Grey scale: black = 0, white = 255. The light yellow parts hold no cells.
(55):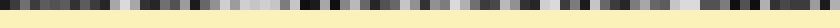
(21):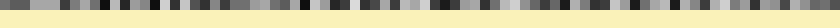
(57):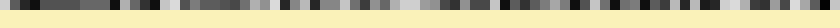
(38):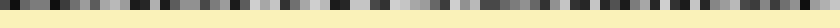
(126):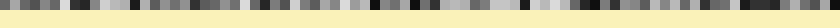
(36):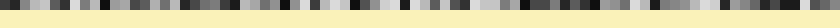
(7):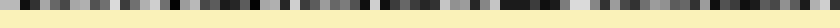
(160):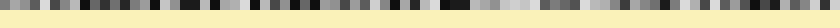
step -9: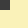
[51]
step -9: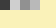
[ 51 198 136 176]
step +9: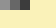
[154 112  69]
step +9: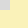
[227]
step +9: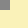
[143]

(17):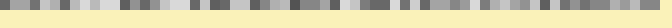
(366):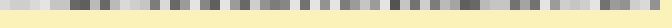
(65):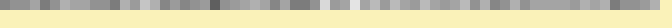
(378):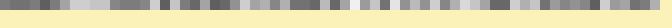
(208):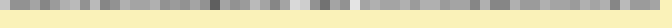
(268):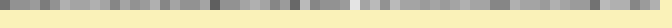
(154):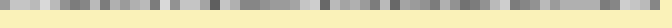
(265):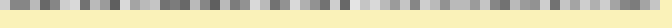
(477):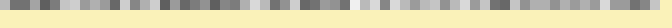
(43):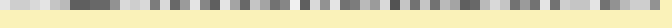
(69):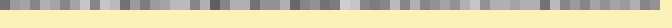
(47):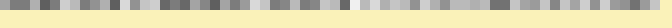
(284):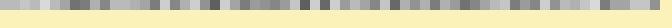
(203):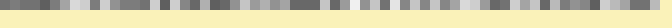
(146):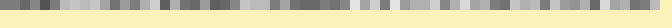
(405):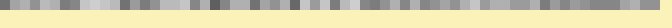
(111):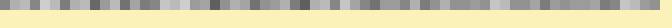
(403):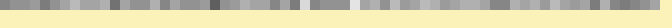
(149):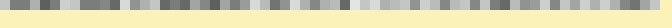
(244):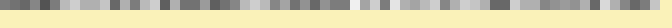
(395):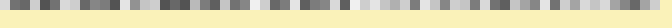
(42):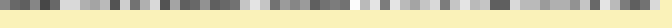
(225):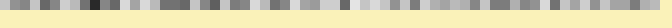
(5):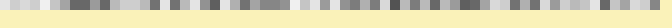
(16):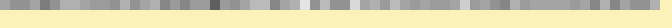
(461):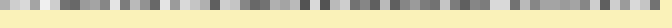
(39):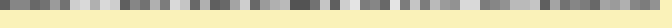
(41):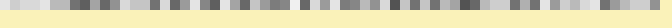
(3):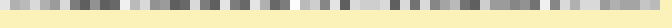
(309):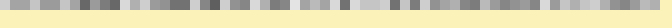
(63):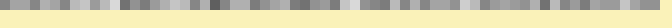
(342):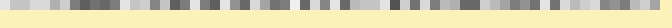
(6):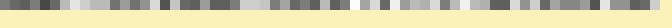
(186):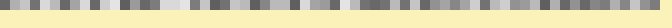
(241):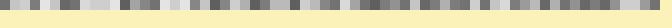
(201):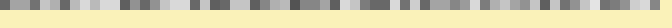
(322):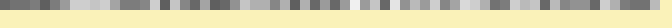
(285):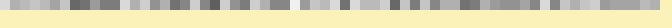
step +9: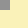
[155]
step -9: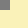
[115]
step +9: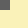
[104]
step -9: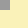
[146]
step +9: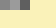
[143 164 104]
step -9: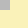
[177]

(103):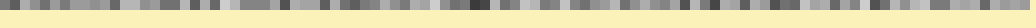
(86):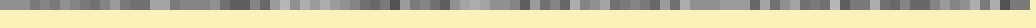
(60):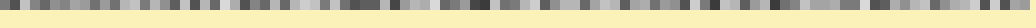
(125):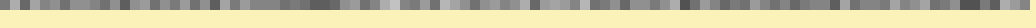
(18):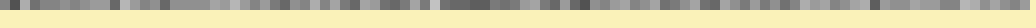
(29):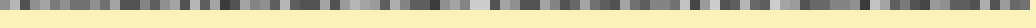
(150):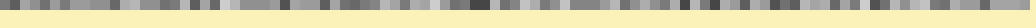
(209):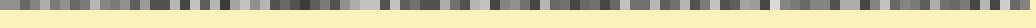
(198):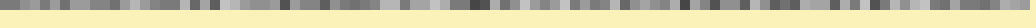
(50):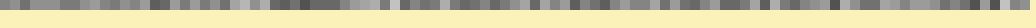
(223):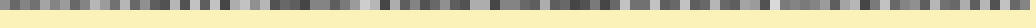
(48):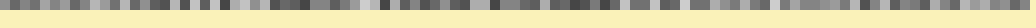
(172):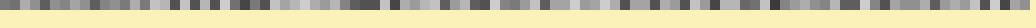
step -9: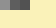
[135  85  73]
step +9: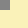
[141]
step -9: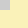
[196]
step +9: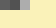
[103  91 182]
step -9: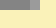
[123 123 123 146]
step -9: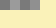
[113 146 113 135]

